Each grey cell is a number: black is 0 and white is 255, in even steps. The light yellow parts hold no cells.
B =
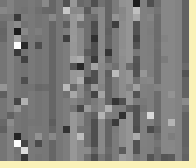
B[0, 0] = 117
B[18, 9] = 50
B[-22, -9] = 149
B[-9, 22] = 108
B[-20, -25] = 139
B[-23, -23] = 121
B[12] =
[149, 129, 117, 114, 115, 104, 107, 102, 119, 186, 105, 138, 102, 152, 131, 100, 123, 141, 129, 160, 128, 126, 130, 135, 135, 131, 98]
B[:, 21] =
[79, 126, 133, 126, 124, 126, 126, 126, 127, 126, 126, 136, 126, 126, 126, 126, 217, 126, 75, 126, 126, 126, 84]
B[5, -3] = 135
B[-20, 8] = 119
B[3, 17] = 141
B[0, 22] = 108
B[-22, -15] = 90
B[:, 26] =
[98, 98, 98, 98, 98, 98, 98, 98, 98, 106, 83, 98, 98, 98, 139, 112, 98, 98, 98, 98, 98, 102, 98]
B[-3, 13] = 79
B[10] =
[117, 129, 117, 114, 121, 116, 119, 102, 119, 125, 151, 153, 111, 79, 137, 94, 187, 141, 149, 82, 150, 126, 108, 135, 135, 131, 83]
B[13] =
[95, 129, 117, 114, 121, 116, 119, 102, 119, 113, 168, 138, 111, 68, 164, 100, 123, 141, 149, 82, 128, 126, 108, 135, 147, 131, 98]
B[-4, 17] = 141
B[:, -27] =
[117, 135, 117, 106, 101, 103, 117, 117, 117, 117, 117, 117, 149, 95, 117, 117, 117, 104, 96, 117, 117, 117, 117]
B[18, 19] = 77
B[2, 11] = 163
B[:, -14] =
[79, 130, 107, 77, 79, 47, 79, 79, 57, 164, 79, 79, 152, 68, 122, 125, 97, 79, 79, 79, 79, 105, 79]
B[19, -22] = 146
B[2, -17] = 151
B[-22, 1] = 129
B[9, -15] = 111
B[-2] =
[117, 129, 114, 219, 121, 120, 119, 102, 119, 125, 151, 138, 138, 105, 137, 107, 123, 91, 149, 82, 127, 126, 108, 135, 136, 131, 102]
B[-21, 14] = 137
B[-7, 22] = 108
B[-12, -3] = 135
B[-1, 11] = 138
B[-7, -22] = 116
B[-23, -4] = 135

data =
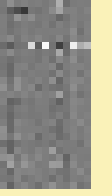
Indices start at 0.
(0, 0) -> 122
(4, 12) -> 129
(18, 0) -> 144
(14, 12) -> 126
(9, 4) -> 119
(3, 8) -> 128
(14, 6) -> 125
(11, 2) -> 144
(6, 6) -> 249
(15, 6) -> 124
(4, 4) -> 121
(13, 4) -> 124
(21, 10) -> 123
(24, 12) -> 123
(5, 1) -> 137
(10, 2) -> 127
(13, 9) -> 116
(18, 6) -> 123
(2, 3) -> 129
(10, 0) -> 120
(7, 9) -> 108
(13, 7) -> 129
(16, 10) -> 136
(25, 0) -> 119
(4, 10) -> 140
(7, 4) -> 124
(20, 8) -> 126
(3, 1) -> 111
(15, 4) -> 120
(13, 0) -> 128
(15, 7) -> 112
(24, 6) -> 123
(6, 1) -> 91
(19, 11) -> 123
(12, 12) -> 127
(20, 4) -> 121
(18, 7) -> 114
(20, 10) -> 124
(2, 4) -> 140

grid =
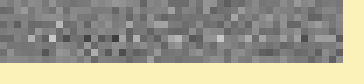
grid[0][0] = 136
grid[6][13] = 105
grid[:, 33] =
[112, 122, 164, 109, 117, 128, 126, 137, 141]
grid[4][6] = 129
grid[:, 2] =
[138, 138, 127, 96, 127, 130, 119, 121, 136]
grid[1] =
[106, 110, 138, 153, 121, 137, 126, 116, 147, 112, 136, 135, 134, 122, 123, 125, 103, 131, 112, 142, 122, 128, 133, 131, 160, 114, 132, 127, 110, 150, 99, 112, 115, 122, 154, 130, 135, 123, 116, 135, 129, 128, 114, 126, 108, 121, 134, 133, 123]
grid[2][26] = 118
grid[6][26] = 116
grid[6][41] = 110
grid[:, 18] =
[137, 112, 103, 165, 99, 101, 121, 114, 107]
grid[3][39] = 115
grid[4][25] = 103
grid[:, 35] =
[124, 130, 129, 103, 120, 171, 134, 126, 122]
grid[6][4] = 118
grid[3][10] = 114
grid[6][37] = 123
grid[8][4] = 129
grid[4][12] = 126
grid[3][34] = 129
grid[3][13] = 139
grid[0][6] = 120
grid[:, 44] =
[140, 108, 100, 143, 124, 131, 119, 120, 104]
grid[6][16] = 143
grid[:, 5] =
[137, 137, 135, 108, 149, 122, 127, 120, 134]
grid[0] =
[136, 125, 138, 123, 140, 137, 120, 146, 124, 120, 115, 120, 122, 141, 134, 140, 150, 146, 137, 133, 102, 135, 129, 139, 109, 109, 108, 133, 116, 148, 145, 113, 94, 112, 107, 124, 137, 118, 121, 120, 140, 126, 153, 134, 140, 114, 121, 123, 119]
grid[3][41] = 103
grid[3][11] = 133
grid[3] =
[107, 124, 96, 131, 107, 108, 113, 115, 183, 109, 114, 133, 102, 139, 129, 145, 124, 128, 165, 121, 121, 140, 161, 162, 123, 123, 110, 116, 139, 111, 115, 102, 133, 109, 129, 103, 146, 133, 139, 115, 146, 103, 104, 130, 143, 155, 137, 120, 132]
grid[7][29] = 123
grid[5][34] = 144

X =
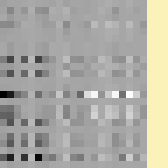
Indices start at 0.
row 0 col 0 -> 160
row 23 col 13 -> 166
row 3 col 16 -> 179
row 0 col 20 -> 165
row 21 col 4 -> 169
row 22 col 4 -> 186
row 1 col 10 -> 159
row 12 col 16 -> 171
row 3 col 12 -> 153
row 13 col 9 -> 131
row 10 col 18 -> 184
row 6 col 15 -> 166
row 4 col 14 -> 169
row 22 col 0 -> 93
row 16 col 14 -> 169
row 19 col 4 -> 180
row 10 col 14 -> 184
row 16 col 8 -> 187
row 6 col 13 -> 166
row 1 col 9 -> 178
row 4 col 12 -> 162
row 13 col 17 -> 113
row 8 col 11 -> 141
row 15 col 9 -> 134
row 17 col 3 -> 103
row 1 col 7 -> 173
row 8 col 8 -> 169
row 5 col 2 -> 164
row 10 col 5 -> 88
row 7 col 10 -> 164
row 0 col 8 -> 169
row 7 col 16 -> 161
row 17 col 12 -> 161
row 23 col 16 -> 163
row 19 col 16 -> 142
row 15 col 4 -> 169
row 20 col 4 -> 182
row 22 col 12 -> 168
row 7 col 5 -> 161
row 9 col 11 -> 165

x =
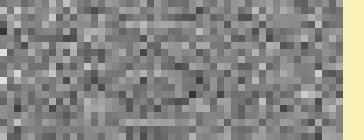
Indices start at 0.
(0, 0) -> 114
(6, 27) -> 115
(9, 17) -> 120
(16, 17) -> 129
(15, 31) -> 133
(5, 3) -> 171
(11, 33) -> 133
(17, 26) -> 144
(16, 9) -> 91
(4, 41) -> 120
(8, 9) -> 171
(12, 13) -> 133
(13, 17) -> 87
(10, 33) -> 153
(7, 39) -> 142
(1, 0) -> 191
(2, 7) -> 199
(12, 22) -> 124
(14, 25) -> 78
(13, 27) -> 51
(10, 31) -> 125
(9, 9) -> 127
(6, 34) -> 146
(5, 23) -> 107
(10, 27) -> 104
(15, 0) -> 143
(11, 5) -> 129
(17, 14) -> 148
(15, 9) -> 106
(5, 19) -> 117
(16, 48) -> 130
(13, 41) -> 115
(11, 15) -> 113
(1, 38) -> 169
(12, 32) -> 142
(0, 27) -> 141
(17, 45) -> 169
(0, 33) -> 148
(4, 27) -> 130
